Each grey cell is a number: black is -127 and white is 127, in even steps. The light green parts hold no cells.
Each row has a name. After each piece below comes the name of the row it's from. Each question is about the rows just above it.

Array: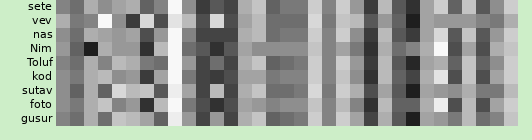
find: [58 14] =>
kod
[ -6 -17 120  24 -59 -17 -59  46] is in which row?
Toluf
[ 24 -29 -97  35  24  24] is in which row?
vev
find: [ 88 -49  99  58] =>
vev
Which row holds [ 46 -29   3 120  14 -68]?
sete
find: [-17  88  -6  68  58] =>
vev
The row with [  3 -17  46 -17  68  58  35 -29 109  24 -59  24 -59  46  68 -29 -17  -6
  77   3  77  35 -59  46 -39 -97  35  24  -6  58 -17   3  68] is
gusur

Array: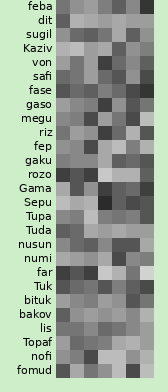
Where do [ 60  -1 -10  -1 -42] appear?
Tupa
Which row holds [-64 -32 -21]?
Gama

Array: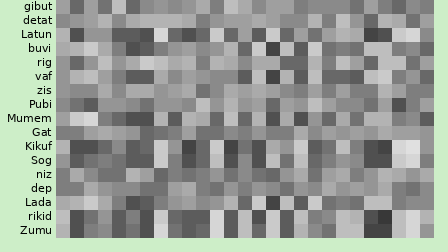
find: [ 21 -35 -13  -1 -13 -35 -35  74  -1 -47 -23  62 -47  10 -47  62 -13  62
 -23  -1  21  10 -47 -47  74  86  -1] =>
Sog
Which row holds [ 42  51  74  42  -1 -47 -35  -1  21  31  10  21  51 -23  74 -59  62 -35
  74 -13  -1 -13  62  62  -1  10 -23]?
buvi

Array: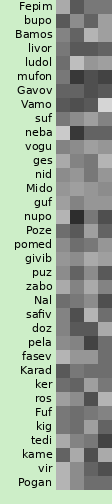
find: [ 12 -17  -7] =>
pomed
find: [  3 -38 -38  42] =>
doz
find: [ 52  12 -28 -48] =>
vir
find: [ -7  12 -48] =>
Nal
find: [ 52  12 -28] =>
vir

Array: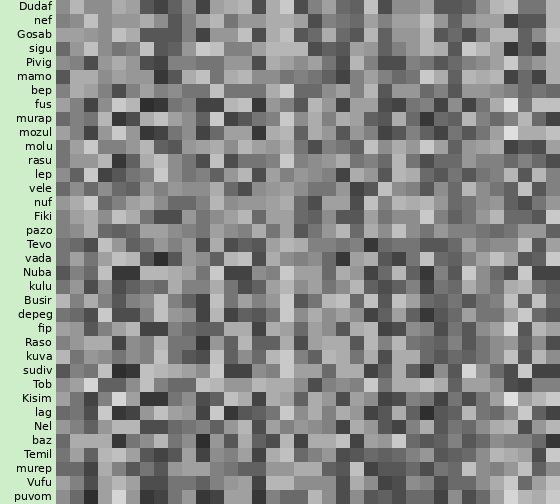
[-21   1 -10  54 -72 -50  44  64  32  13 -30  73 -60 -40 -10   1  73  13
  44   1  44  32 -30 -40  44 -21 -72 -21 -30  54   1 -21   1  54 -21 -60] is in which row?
murap
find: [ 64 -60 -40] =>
murep
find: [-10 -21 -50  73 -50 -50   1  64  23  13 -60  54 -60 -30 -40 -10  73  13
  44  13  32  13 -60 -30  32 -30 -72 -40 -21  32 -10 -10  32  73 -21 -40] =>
depeg

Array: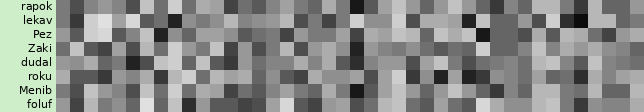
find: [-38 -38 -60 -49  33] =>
foluf
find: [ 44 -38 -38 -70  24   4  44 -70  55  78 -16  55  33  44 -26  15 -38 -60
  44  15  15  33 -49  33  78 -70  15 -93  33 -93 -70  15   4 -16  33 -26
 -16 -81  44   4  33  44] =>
roku

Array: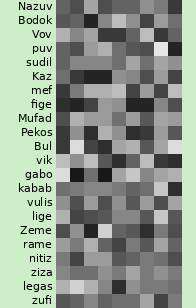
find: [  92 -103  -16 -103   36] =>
gabo
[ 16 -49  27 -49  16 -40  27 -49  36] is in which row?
vulis
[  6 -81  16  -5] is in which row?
legas
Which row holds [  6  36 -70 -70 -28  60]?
Vov
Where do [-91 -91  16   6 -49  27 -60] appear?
Kaz

